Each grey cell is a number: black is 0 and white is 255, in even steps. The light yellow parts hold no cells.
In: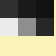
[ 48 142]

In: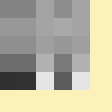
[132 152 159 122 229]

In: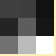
[ 63  93 255]

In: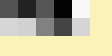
[ 82 209]

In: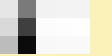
[230  63 248]

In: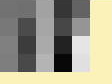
[114  75 170   8]
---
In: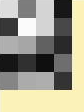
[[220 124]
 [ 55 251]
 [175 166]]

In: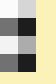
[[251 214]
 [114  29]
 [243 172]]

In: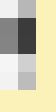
[[241 183]
 [130  59]
 [132  60]]

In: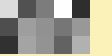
[[219  81]
 [ 78 158]
 [ 49 164]]

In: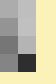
[[172 190]
 [148 192]
 [118 180]]

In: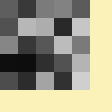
[[ 94  57]
 [ 81 183]
 [134  56]]
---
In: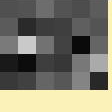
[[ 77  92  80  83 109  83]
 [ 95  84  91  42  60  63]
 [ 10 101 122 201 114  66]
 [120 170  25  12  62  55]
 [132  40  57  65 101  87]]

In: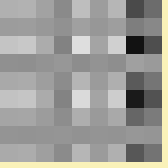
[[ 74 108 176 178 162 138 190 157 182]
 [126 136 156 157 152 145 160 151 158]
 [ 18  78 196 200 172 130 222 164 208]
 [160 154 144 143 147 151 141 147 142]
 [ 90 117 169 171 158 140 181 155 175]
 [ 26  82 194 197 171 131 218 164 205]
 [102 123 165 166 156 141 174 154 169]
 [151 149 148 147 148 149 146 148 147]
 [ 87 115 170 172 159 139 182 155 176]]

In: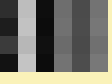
[[ 75 115  46 189  14 110]
 [ 76 119  29 194  12 113]
 [ 74 112  59 183  16 107]
 [ 77 120  18 196  12 115]]

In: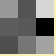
[[ 84 214 152]
 [ 89   1  93]
 [118 162  79]]

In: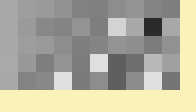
[[131 127 168 158 154 145 129 128 141 148]
 [ 43 168 168 154 136 132 147 126 211 168]
 [124 145 168 157 153 141 127 132 147 142]
 [184 160 169 152 126 147 125 223  95 111]
 [223 117 168 131 136 224 123 141  95 140]]

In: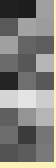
[[ 29 159  32]
 [163 156  89]
 [100  93 160]
 [ 87 181 107]
 [111  88  36]
 [228 205 213]
 [148 181  95]
 [ 59 117 109]
 [ 92 121  83]]
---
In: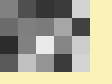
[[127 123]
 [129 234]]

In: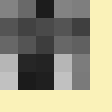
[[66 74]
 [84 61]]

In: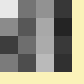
[[ 87 168]
 [110 171]]

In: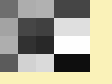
[[70 64]
 [49 40]]

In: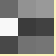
[[ 59  65]
 [114 117]]

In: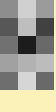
[[190  65]
 [ 28 105]]
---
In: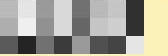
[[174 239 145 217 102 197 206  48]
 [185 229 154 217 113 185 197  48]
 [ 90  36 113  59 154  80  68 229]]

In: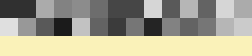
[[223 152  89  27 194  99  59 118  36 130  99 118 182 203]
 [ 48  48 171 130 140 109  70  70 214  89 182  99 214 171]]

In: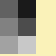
[[162 200]
 [129  76]
 [ 97  26]]

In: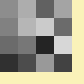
[[129 182 203 107]
 [141 173  97 164]
 [107 119  36 215]
 [ 48  76 153  66]]

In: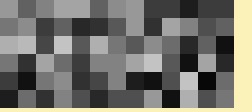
[[175 185  70 195  88 175 118  88 140 108  40  97  17]
 [118 140  60  97  40  49  88 152  49 164 130  79  97]
 [ 29 108  49 130  79  40  79  79 152  17 175  79 118]
 [152  97 130 164 164  97 140 152  60  60  29  60  60]
 [118  49 164 108  60 130 130 164 195  88  17 164  40]
 [ 60  17 118 140  49  70 130  29  17  79 195   8 108]]

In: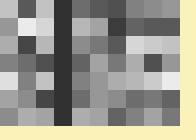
[[151 235 214  49 183 163  60  99  89  89]
 [140 173 163  49 173 163  99 129 163 120]
 [163 140  70  49 109 151 140 109 120  99]
 [223 129 194  49 129 151 173 183 203 235]
 [129 109  80  49  99 163 120 173  80 151]
 [194  89 194  49 109  89  80 129 140 151]
 [173  70 183  49 140 120  89 214 203 194]]

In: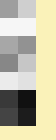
[[246 246]
 [235 225]
 [158 207]
 [135 198]
 [167 146]
 [ 68  28]
 [ 57  17]]
